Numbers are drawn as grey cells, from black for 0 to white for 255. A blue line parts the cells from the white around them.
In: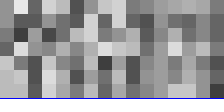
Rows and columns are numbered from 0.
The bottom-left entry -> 187
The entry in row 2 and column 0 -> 123
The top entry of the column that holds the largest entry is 232
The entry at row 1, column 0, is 147
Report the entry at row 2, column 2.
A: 157
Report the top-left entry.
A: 147
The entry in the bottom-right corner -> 62
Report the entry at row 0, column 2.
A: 101
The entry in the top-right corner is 123
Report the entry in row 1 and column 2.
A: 90
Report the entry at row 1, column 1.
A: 90
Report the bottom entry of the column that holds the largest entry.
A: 187

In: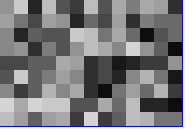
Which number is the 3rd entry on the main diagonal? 95
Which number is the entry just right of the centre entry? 71
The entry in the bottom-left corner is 189
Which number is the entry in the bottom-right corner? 116
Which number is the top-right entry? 47
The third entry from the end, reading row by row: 179
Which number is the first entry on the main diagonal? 147
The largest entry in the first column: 212
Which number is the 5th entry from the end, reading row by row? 95
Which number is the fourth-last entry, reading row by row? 189
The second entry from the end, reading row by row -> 116
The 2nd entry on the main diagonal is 116
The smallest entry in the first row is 36
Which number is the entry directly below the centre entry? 47
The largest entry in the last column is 147
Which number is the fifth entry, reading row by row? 83

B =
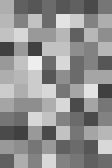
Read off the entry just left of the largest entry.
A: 194
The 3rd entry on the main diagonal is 153
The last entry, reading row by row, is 107
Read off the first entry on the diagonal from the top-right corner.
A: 118
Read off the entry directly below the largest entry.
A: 204
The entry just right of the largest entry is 107
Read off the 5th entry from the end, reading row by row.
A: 216
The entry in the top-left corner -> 174
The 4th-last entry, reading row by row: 130
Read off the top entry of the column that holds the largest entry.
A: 86
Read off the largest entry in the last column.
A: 216
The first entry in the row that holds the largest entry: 153
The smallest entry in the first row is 74
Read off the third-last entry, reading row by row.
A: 118
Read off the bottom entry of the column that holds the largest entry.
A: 130
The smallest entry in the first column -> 64
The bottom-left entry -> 96
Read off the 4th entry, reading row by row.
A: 107

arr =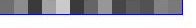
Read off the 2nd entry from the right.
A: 130
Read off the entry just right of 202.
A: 58
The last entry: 121
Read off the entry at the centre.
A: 101

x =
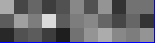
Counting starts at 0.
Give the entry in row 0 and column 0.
172
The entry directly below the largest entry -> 61
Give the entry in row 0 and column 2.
102
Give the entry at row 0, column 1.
70
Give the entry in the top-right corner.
114
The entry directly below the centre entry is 114
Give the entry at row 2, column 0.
40
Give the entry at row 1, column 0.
92
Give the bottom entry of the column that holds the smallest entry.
30
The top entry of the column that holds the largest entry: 61

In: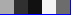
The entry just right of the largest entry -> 108
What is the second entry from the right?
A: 244
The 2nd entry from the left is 48

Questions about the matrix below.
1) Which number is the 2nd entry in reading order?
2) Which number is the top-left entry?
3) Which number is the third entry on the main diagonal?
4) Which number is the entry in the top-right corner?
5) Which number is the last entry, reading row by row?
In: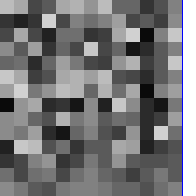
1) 168
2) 188
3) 71
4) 129
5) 129
